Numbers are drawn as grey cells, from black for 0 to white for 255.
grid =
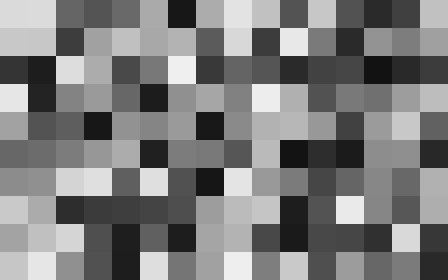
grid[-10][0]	218
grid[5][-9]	121
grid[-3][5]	68
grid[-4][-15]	144
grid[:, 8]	[227, 216, 100, 129, 138, 86, 228, 187, 179, 238]
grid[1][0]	200
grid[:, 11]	[199, 122, 66, 82, 152, 45, 70, 83, 72, 79]
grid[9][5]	222
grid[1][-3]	147
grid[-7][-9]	166
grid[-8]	[52, 29, 221, 172, 73, 120, 239, 57, 100, 85, 42, 66, 70, 18, 41, 60]
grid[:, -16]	[218, 200, 52, 230, 162, 103, 140, 201, 163, 198]
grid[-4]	[140, 144, 212, 223, 95, 223, 81, 22, 228, 153, 123, 70, 101, 135, 104, 177]
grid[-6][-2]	200
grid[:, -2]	[64, 125, 41, 157, 200, 143, 104, 87, 217, 123]
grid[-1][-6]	201
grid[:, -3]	[42, 147, 18, 112, 155, 141, 135, 134, 48, 103]
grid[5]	[103, 108, 124, 151, 172, 32, 124, 121, 86, 186, 19, 45, 27, 141, 143, 40]
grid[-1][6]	117
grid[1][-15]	199
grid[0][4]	105
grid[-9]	[200, 199, 61, 161, 192, 168, 179, 91, 216, 60, 232, 122, 42, 147, 125, 160]
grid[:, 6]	[23, 179, 239, 144, 154, 124, 81, 78, 29, 117]
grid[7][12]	234
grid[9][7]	161
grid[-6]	[162, 83, 94, 23, 146, 133, 154, 24, 138, 178, 183, 152, 65, 155, 200, 97]
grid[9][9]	126

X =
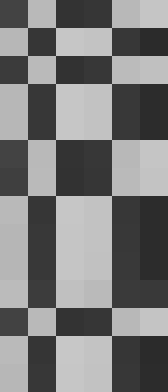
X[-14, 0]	67
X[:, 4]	[184, 55, 187, 56, 56, 184, 186, 55, 56, 57, 58, 184, 54, 55]
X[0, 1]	185
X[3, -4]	198
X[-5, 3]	193
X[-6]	[182, 56, 197, 194, 56, 44]
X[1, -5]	54
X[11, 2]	51
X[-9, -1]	197
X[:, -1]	[197, 43, 192, 44, 44, 197, 195, 44, 44, 44, 57, 196, 43, 44]
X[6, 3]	54
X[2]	[59, 186, 50, 55, 187, 192]
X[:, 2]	[51, 198, 50, 198, 198, 51, 50, 198, 197, 197, 192, 51, 199, 198]
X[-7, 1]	54
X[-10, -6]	183
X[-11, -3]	194
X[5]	[67, 185, 51, 55, 184, 197]
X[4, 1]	55
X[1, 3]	195

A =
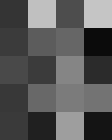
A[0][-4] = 52
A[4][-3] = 32
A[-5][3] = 197
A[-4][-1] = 11
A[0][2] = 77

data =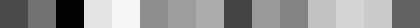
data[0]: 75
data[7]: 171
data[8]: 68

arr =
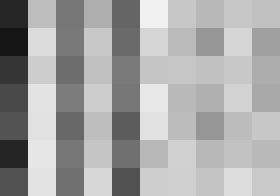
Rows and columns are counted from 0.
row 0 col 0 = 38
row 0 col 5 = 240
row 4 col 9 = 199
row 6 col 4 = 81
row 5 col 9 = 185
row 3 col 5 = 231
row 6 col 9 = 202
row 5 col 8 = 194
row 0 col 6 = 199
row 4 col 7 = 150
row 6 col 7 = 196
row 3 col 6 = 185
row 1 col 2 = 120
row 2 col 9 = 173
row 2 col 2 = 109
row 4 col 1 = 225
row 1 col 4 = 106
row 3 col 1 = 227
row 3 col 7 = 176
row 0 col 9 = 193
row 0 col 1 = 189

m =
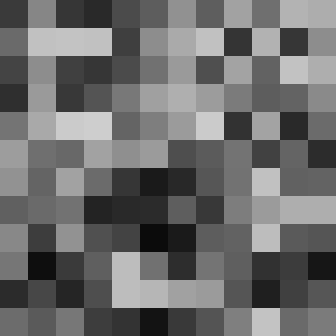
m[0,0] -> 58
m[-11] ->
[106, 193, 195, 193, 63, 141, 170, 193, 52, 178, 54, 141]
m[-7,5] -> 155
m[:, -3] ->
[111, 178, 98, 93, 163, 65, 193, 155, 189, 49, 31, 195]
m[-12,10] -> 179
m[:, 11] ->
[173, 141, 174, 138, 107, 44, 99, 174, 85, 22, 86, 123]
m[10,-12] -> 43
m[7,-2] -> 174
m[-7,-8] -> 143
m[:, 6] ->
[145, 170, 154, 175, 155, 78, 40, 94, 26, 45, 161, 57]
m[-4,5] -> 11
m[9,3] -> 95
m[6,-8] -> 54
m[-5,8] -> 125
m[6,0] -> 146
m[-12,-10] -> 54
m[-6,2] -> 162
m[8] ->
[136, 61, 146, 80, 67, 11, 26, 93, 98, 189, 90, 85]
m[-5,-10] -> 114
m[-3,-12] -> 118

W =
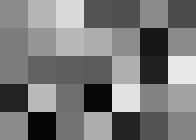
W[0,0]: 139
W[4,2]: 116
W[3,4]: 226
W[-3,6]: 232
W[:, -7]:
[139, 124, 124, 34, 139]
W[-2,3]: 7
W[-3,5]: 33
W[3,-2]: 131

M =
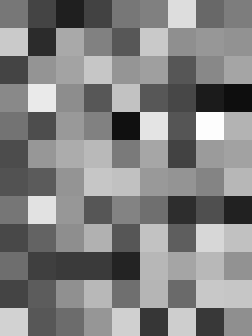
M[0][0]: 119
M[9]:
[110, 63, 58, 58, 35, 183, 165, 184, 146]
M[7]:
[118, 226, 151, 86, 131, 111, 45, 79, 33]
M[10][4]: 111
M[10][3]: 184
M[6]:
[82, 91, 148, 198, 193, 153, 148, 132, 183]
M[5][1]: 151
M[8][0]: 72
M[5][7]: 155
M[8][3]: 177
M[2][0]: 68
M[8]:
[72, 99, 142, 177, 86, 194, 94, 215, 193]
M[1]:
[202, 43, 169, 129, 87, 201, 143, 151, 146]
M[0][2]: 31
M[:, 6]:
[221, 143, 86, 71, 85, 66, 148, 45, 94, 165, 106, 206]
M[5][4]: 122
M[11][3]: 150
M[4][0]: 115
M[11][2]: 108
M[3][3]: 87
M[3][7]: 27
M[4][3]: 129
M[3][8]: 14
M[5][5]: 166
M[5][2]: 172
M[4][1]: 77

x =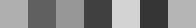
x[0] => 175
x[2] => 150
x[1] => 97

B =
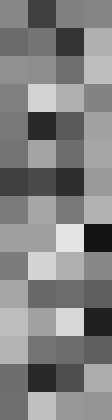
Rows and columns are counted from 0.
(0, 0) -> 135
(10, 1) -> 105
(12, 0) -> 180
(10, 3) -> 94
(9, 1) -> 212
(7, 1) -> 167
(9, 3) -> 136
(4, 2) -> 91
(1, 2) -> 51
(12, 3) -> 94
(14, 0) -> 112
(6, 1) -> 73
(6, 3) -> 153
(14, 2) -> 152
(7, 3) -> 177
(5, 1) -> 164
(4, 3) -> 161
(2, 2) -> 111
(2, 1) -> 142

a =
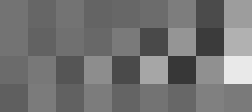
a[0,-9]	115
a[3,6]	103
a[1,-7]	112
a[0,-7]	115
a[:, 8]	[157, 177, 233, 122]
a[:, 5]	[108, 73, 166, 115]
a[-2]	[107, 120, 85, 141, 74, 166, 55, 144, 233]
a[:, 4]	[103, 122, 74, 100]
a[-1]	[95, 123, 97, 124, 100, 115, 103, 128, 122]
